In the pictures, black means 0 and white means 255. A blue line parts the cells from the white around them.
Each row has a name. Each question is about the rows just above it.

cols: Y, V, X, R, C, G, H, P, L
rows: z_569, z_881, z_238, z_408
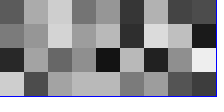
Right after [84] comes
[61]
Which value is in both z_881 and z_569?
[150]
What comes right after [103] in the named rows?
[143]
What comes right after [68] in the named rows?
[76]
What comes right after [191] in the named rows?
[26]
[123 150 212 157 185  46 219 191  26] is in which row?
z_881
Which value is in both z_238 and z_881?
[185]

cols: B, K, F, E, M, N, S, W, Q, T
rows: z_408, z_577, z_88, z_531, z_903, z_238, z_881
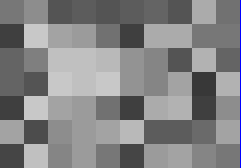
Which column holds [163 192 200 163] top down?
F
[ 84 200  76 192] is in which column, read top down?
K
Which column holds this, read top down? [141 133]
F
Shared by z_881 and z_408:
[119]
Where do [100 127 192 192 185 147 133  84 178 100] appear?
z_88

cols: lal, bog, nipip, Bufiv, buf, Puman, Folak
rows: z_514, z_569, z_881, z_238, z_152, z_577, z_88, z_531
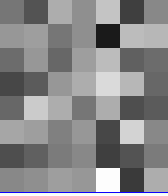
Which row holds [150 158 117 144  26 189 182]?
z_569
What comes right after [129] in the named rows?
[150]
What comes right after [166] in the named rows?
[158]

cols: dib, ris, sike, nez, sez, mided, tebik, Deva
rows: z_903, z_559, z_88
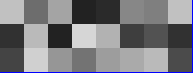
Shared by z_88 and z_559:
[186]
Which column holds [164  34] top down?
sike

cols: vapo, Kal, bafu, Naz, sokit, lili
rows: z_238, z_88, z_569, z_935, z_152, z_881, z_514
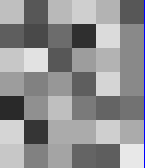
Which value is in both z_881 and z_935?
[213]
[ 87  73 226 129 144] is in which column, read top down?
Kal
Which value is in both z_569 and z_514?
[199]
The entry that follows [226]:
[87]
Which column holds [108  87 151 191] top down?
bafu

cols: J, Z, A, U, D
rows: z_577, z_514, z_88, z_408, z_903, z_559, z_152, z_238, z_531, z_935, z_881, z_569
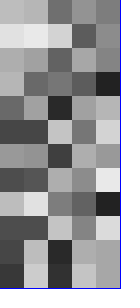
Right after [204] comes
[49]
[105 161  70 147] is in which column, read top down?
Z
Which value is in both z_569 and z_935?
[196]

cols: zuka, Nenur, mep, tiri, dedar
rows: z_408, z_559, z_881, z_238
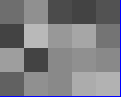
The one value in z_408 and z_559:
[67]
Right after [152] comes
[166]
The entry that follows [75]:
[67]
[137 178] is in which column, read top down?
dedar
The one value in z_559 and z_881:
[67]
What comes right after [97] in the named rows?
[144]
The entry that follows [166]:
[116]

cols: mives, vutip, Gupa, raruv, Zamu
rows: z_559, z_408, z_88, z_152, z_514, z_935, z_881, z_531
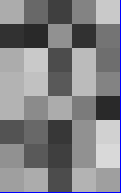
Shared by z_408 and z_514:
[41]
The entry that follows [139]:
[172]

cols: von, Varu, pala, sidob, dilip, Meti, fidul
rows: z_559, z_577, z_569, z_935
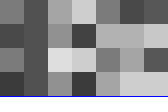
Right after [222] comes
[207]
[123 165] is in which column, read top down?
dilip
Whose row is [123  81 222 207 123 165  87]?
z_569
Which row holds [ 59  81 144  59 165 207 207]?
z_935
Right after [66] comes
[178]
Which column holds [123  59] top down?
von

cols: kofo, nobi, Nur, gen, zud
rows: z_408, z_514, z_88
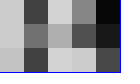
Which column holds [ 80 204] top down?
gen
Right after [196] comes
[65]
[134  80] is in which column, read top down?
gen

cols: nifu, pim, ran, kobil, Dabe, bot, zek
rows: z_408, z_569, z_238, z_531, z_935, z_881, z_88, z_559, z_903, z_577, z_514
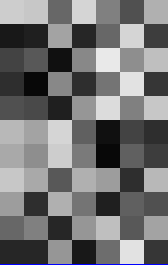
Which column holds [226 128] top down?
bot
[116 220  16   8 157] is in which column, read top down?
Dabe
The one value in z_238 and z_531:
[136]
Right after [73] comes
[31]

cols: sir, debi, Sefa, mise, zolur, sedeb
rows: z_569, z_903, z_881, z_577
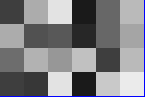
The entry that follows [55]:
[227]
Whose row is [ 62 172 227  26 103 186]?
z_569
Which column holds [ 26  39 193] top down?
mise
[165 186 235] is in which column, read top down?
sedeb

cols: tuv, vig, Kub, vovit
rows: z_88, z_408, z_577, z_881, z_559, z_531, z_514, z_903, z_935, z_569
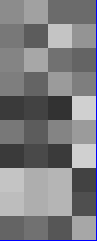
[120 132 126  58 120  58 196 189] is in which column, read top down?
tuv
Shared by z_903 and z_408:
[196]

